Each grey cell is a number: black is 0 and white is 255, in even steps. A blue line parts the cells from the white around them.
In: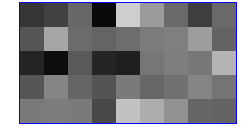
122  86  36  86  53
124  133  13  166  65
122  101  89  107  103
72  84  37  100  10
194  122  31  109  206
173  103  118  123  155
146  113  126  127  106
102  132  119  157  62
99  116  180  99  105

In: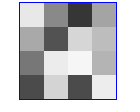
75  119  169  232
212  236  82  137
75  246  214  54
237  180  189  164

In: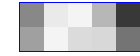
160  136
244  234
219  244
216  183
116  56

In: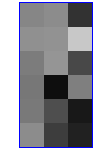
140  121  119  124  144  134
61  78  14  149  146  140
33  24  127  72  200  50

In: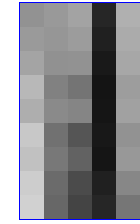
209  205  193  200  174  184  164  154  146
103  107  120  113  138  129  145  150  153
68  75  98  85  133  116  146  156  163
38  32  21  24  21  20  25  32  38
118  135  152  146  161  157  167  171  176

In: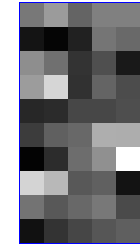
17  115  212  3  60  39  156  142  20  120
51  88  184  44  96  43  214  112  5  155
70  104  88  109  104  71  49  51  33  100
86  120  96  144  174  71  100  79  117  128
95  74  19  255  173  78  76  25  105  128

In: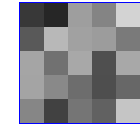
134  164  165  89  56
65  137  113  184  38
117  109  168  161  158
97  78  79  156  132
197  103  168  122  211

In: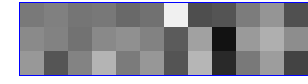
152  138  121
85  130  128
131  114  117
180  137  120
123  144  105
151  130  113
84  91  240
182  161  78
41  18  84
121  154  124
157  175  149
67  141  80
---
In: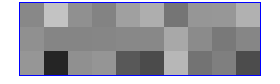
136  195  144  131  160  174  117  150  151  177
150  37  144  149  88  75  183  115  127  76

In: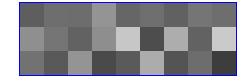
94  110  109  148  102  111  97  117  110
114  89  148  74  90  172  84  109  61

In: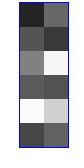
36  103
129  246
250  208

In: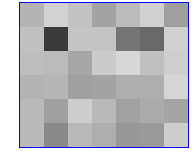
180  210  194  163  187  209  159
190  187  167  203  215  192  206
185  160  205  185  161  171  164

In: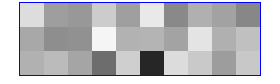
221  158  152  204  159  233  137  176  162  135
177  187  165  109  207  38  220  201  157  200

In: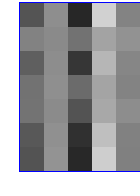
84  142  39  209  131
95  141  54  182  134
115  139  83  168  141
83  147  40  206  128

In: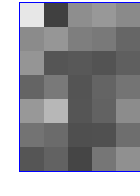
231  64  142  152  138
149  85  88  83  95
152  183  85  98  140
85  98  69  118  144

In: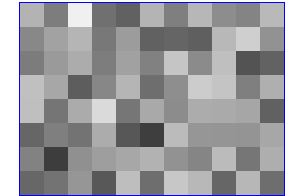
179  125  240  112  97  180  127  183  141  132  185
124  154  172  125  161  129  197  139  191  83  98
191  117  171  218  118  169  140  172  170  166  97
130  61  144  158  167  178  146  133  187  118  174
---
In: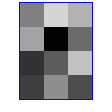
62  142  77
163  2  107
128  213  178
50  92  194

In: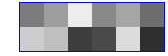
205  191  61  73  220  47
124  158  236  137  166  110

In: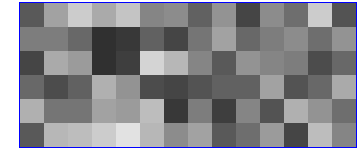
104  76  97  176  147  76  69  83  97  97  162  83  104  170
125  125  104  48  56  97  69  117  162  104  125  140  110  147
176  117  117  162  155  189  56  125  62  133  83  176  147  110
69  170  155  48  62  212  183  133  89  147  133  125  76  104
89  183  189  204  226  183  140  162  89  110  155  69  189  133
89  162  204  170  196  133  140  97  147  69  140  110  204  83

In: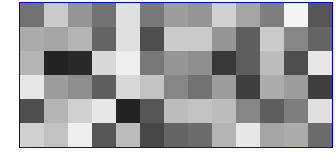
180  35  41  216  238  120  149  142  56  94  188  78  231
231  157  142  94  216  194  134  114  157  63  172  157  63
114  202  149  114  224  120  157  149  208  165  126  245  86
172  165  180  100  224  78  202  202  149  94  202  134  100
78  180  208  231  35  86  188  194  188  134  94  126  224
208  194  238  86  188  71  100  107  180  231  165  172  107

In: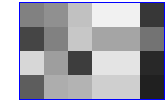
215  158  61  228  228  40
93  173  179  207  207  32
129  144  193  241  241  55
69  129  199  165  165  115

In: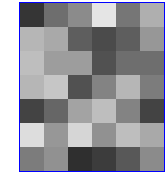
124  145  47  60  88  139
182  198  81  131  182  124
182  169  94  75  94  151
53  110  139  229  118  175
190  157  157  81  110  110
67  102  163  190  131  67
221  151  214  145  190  169

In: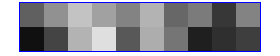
16  68  179  223  88  173  117  31  47  62
96  145  195  161  131  179  103  123  55  131

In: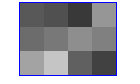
88  80  57  150
163  197  96  65
108  120  142  128

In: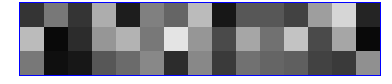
120  15  23  87  107  136  44  136  58  113  101  95  66  58  144
187  9  44  150  179  120  228  150  74  166  113  195  74  166  9
52  120  52  173  29  128  101  187  23  87  87  66  158  214  36
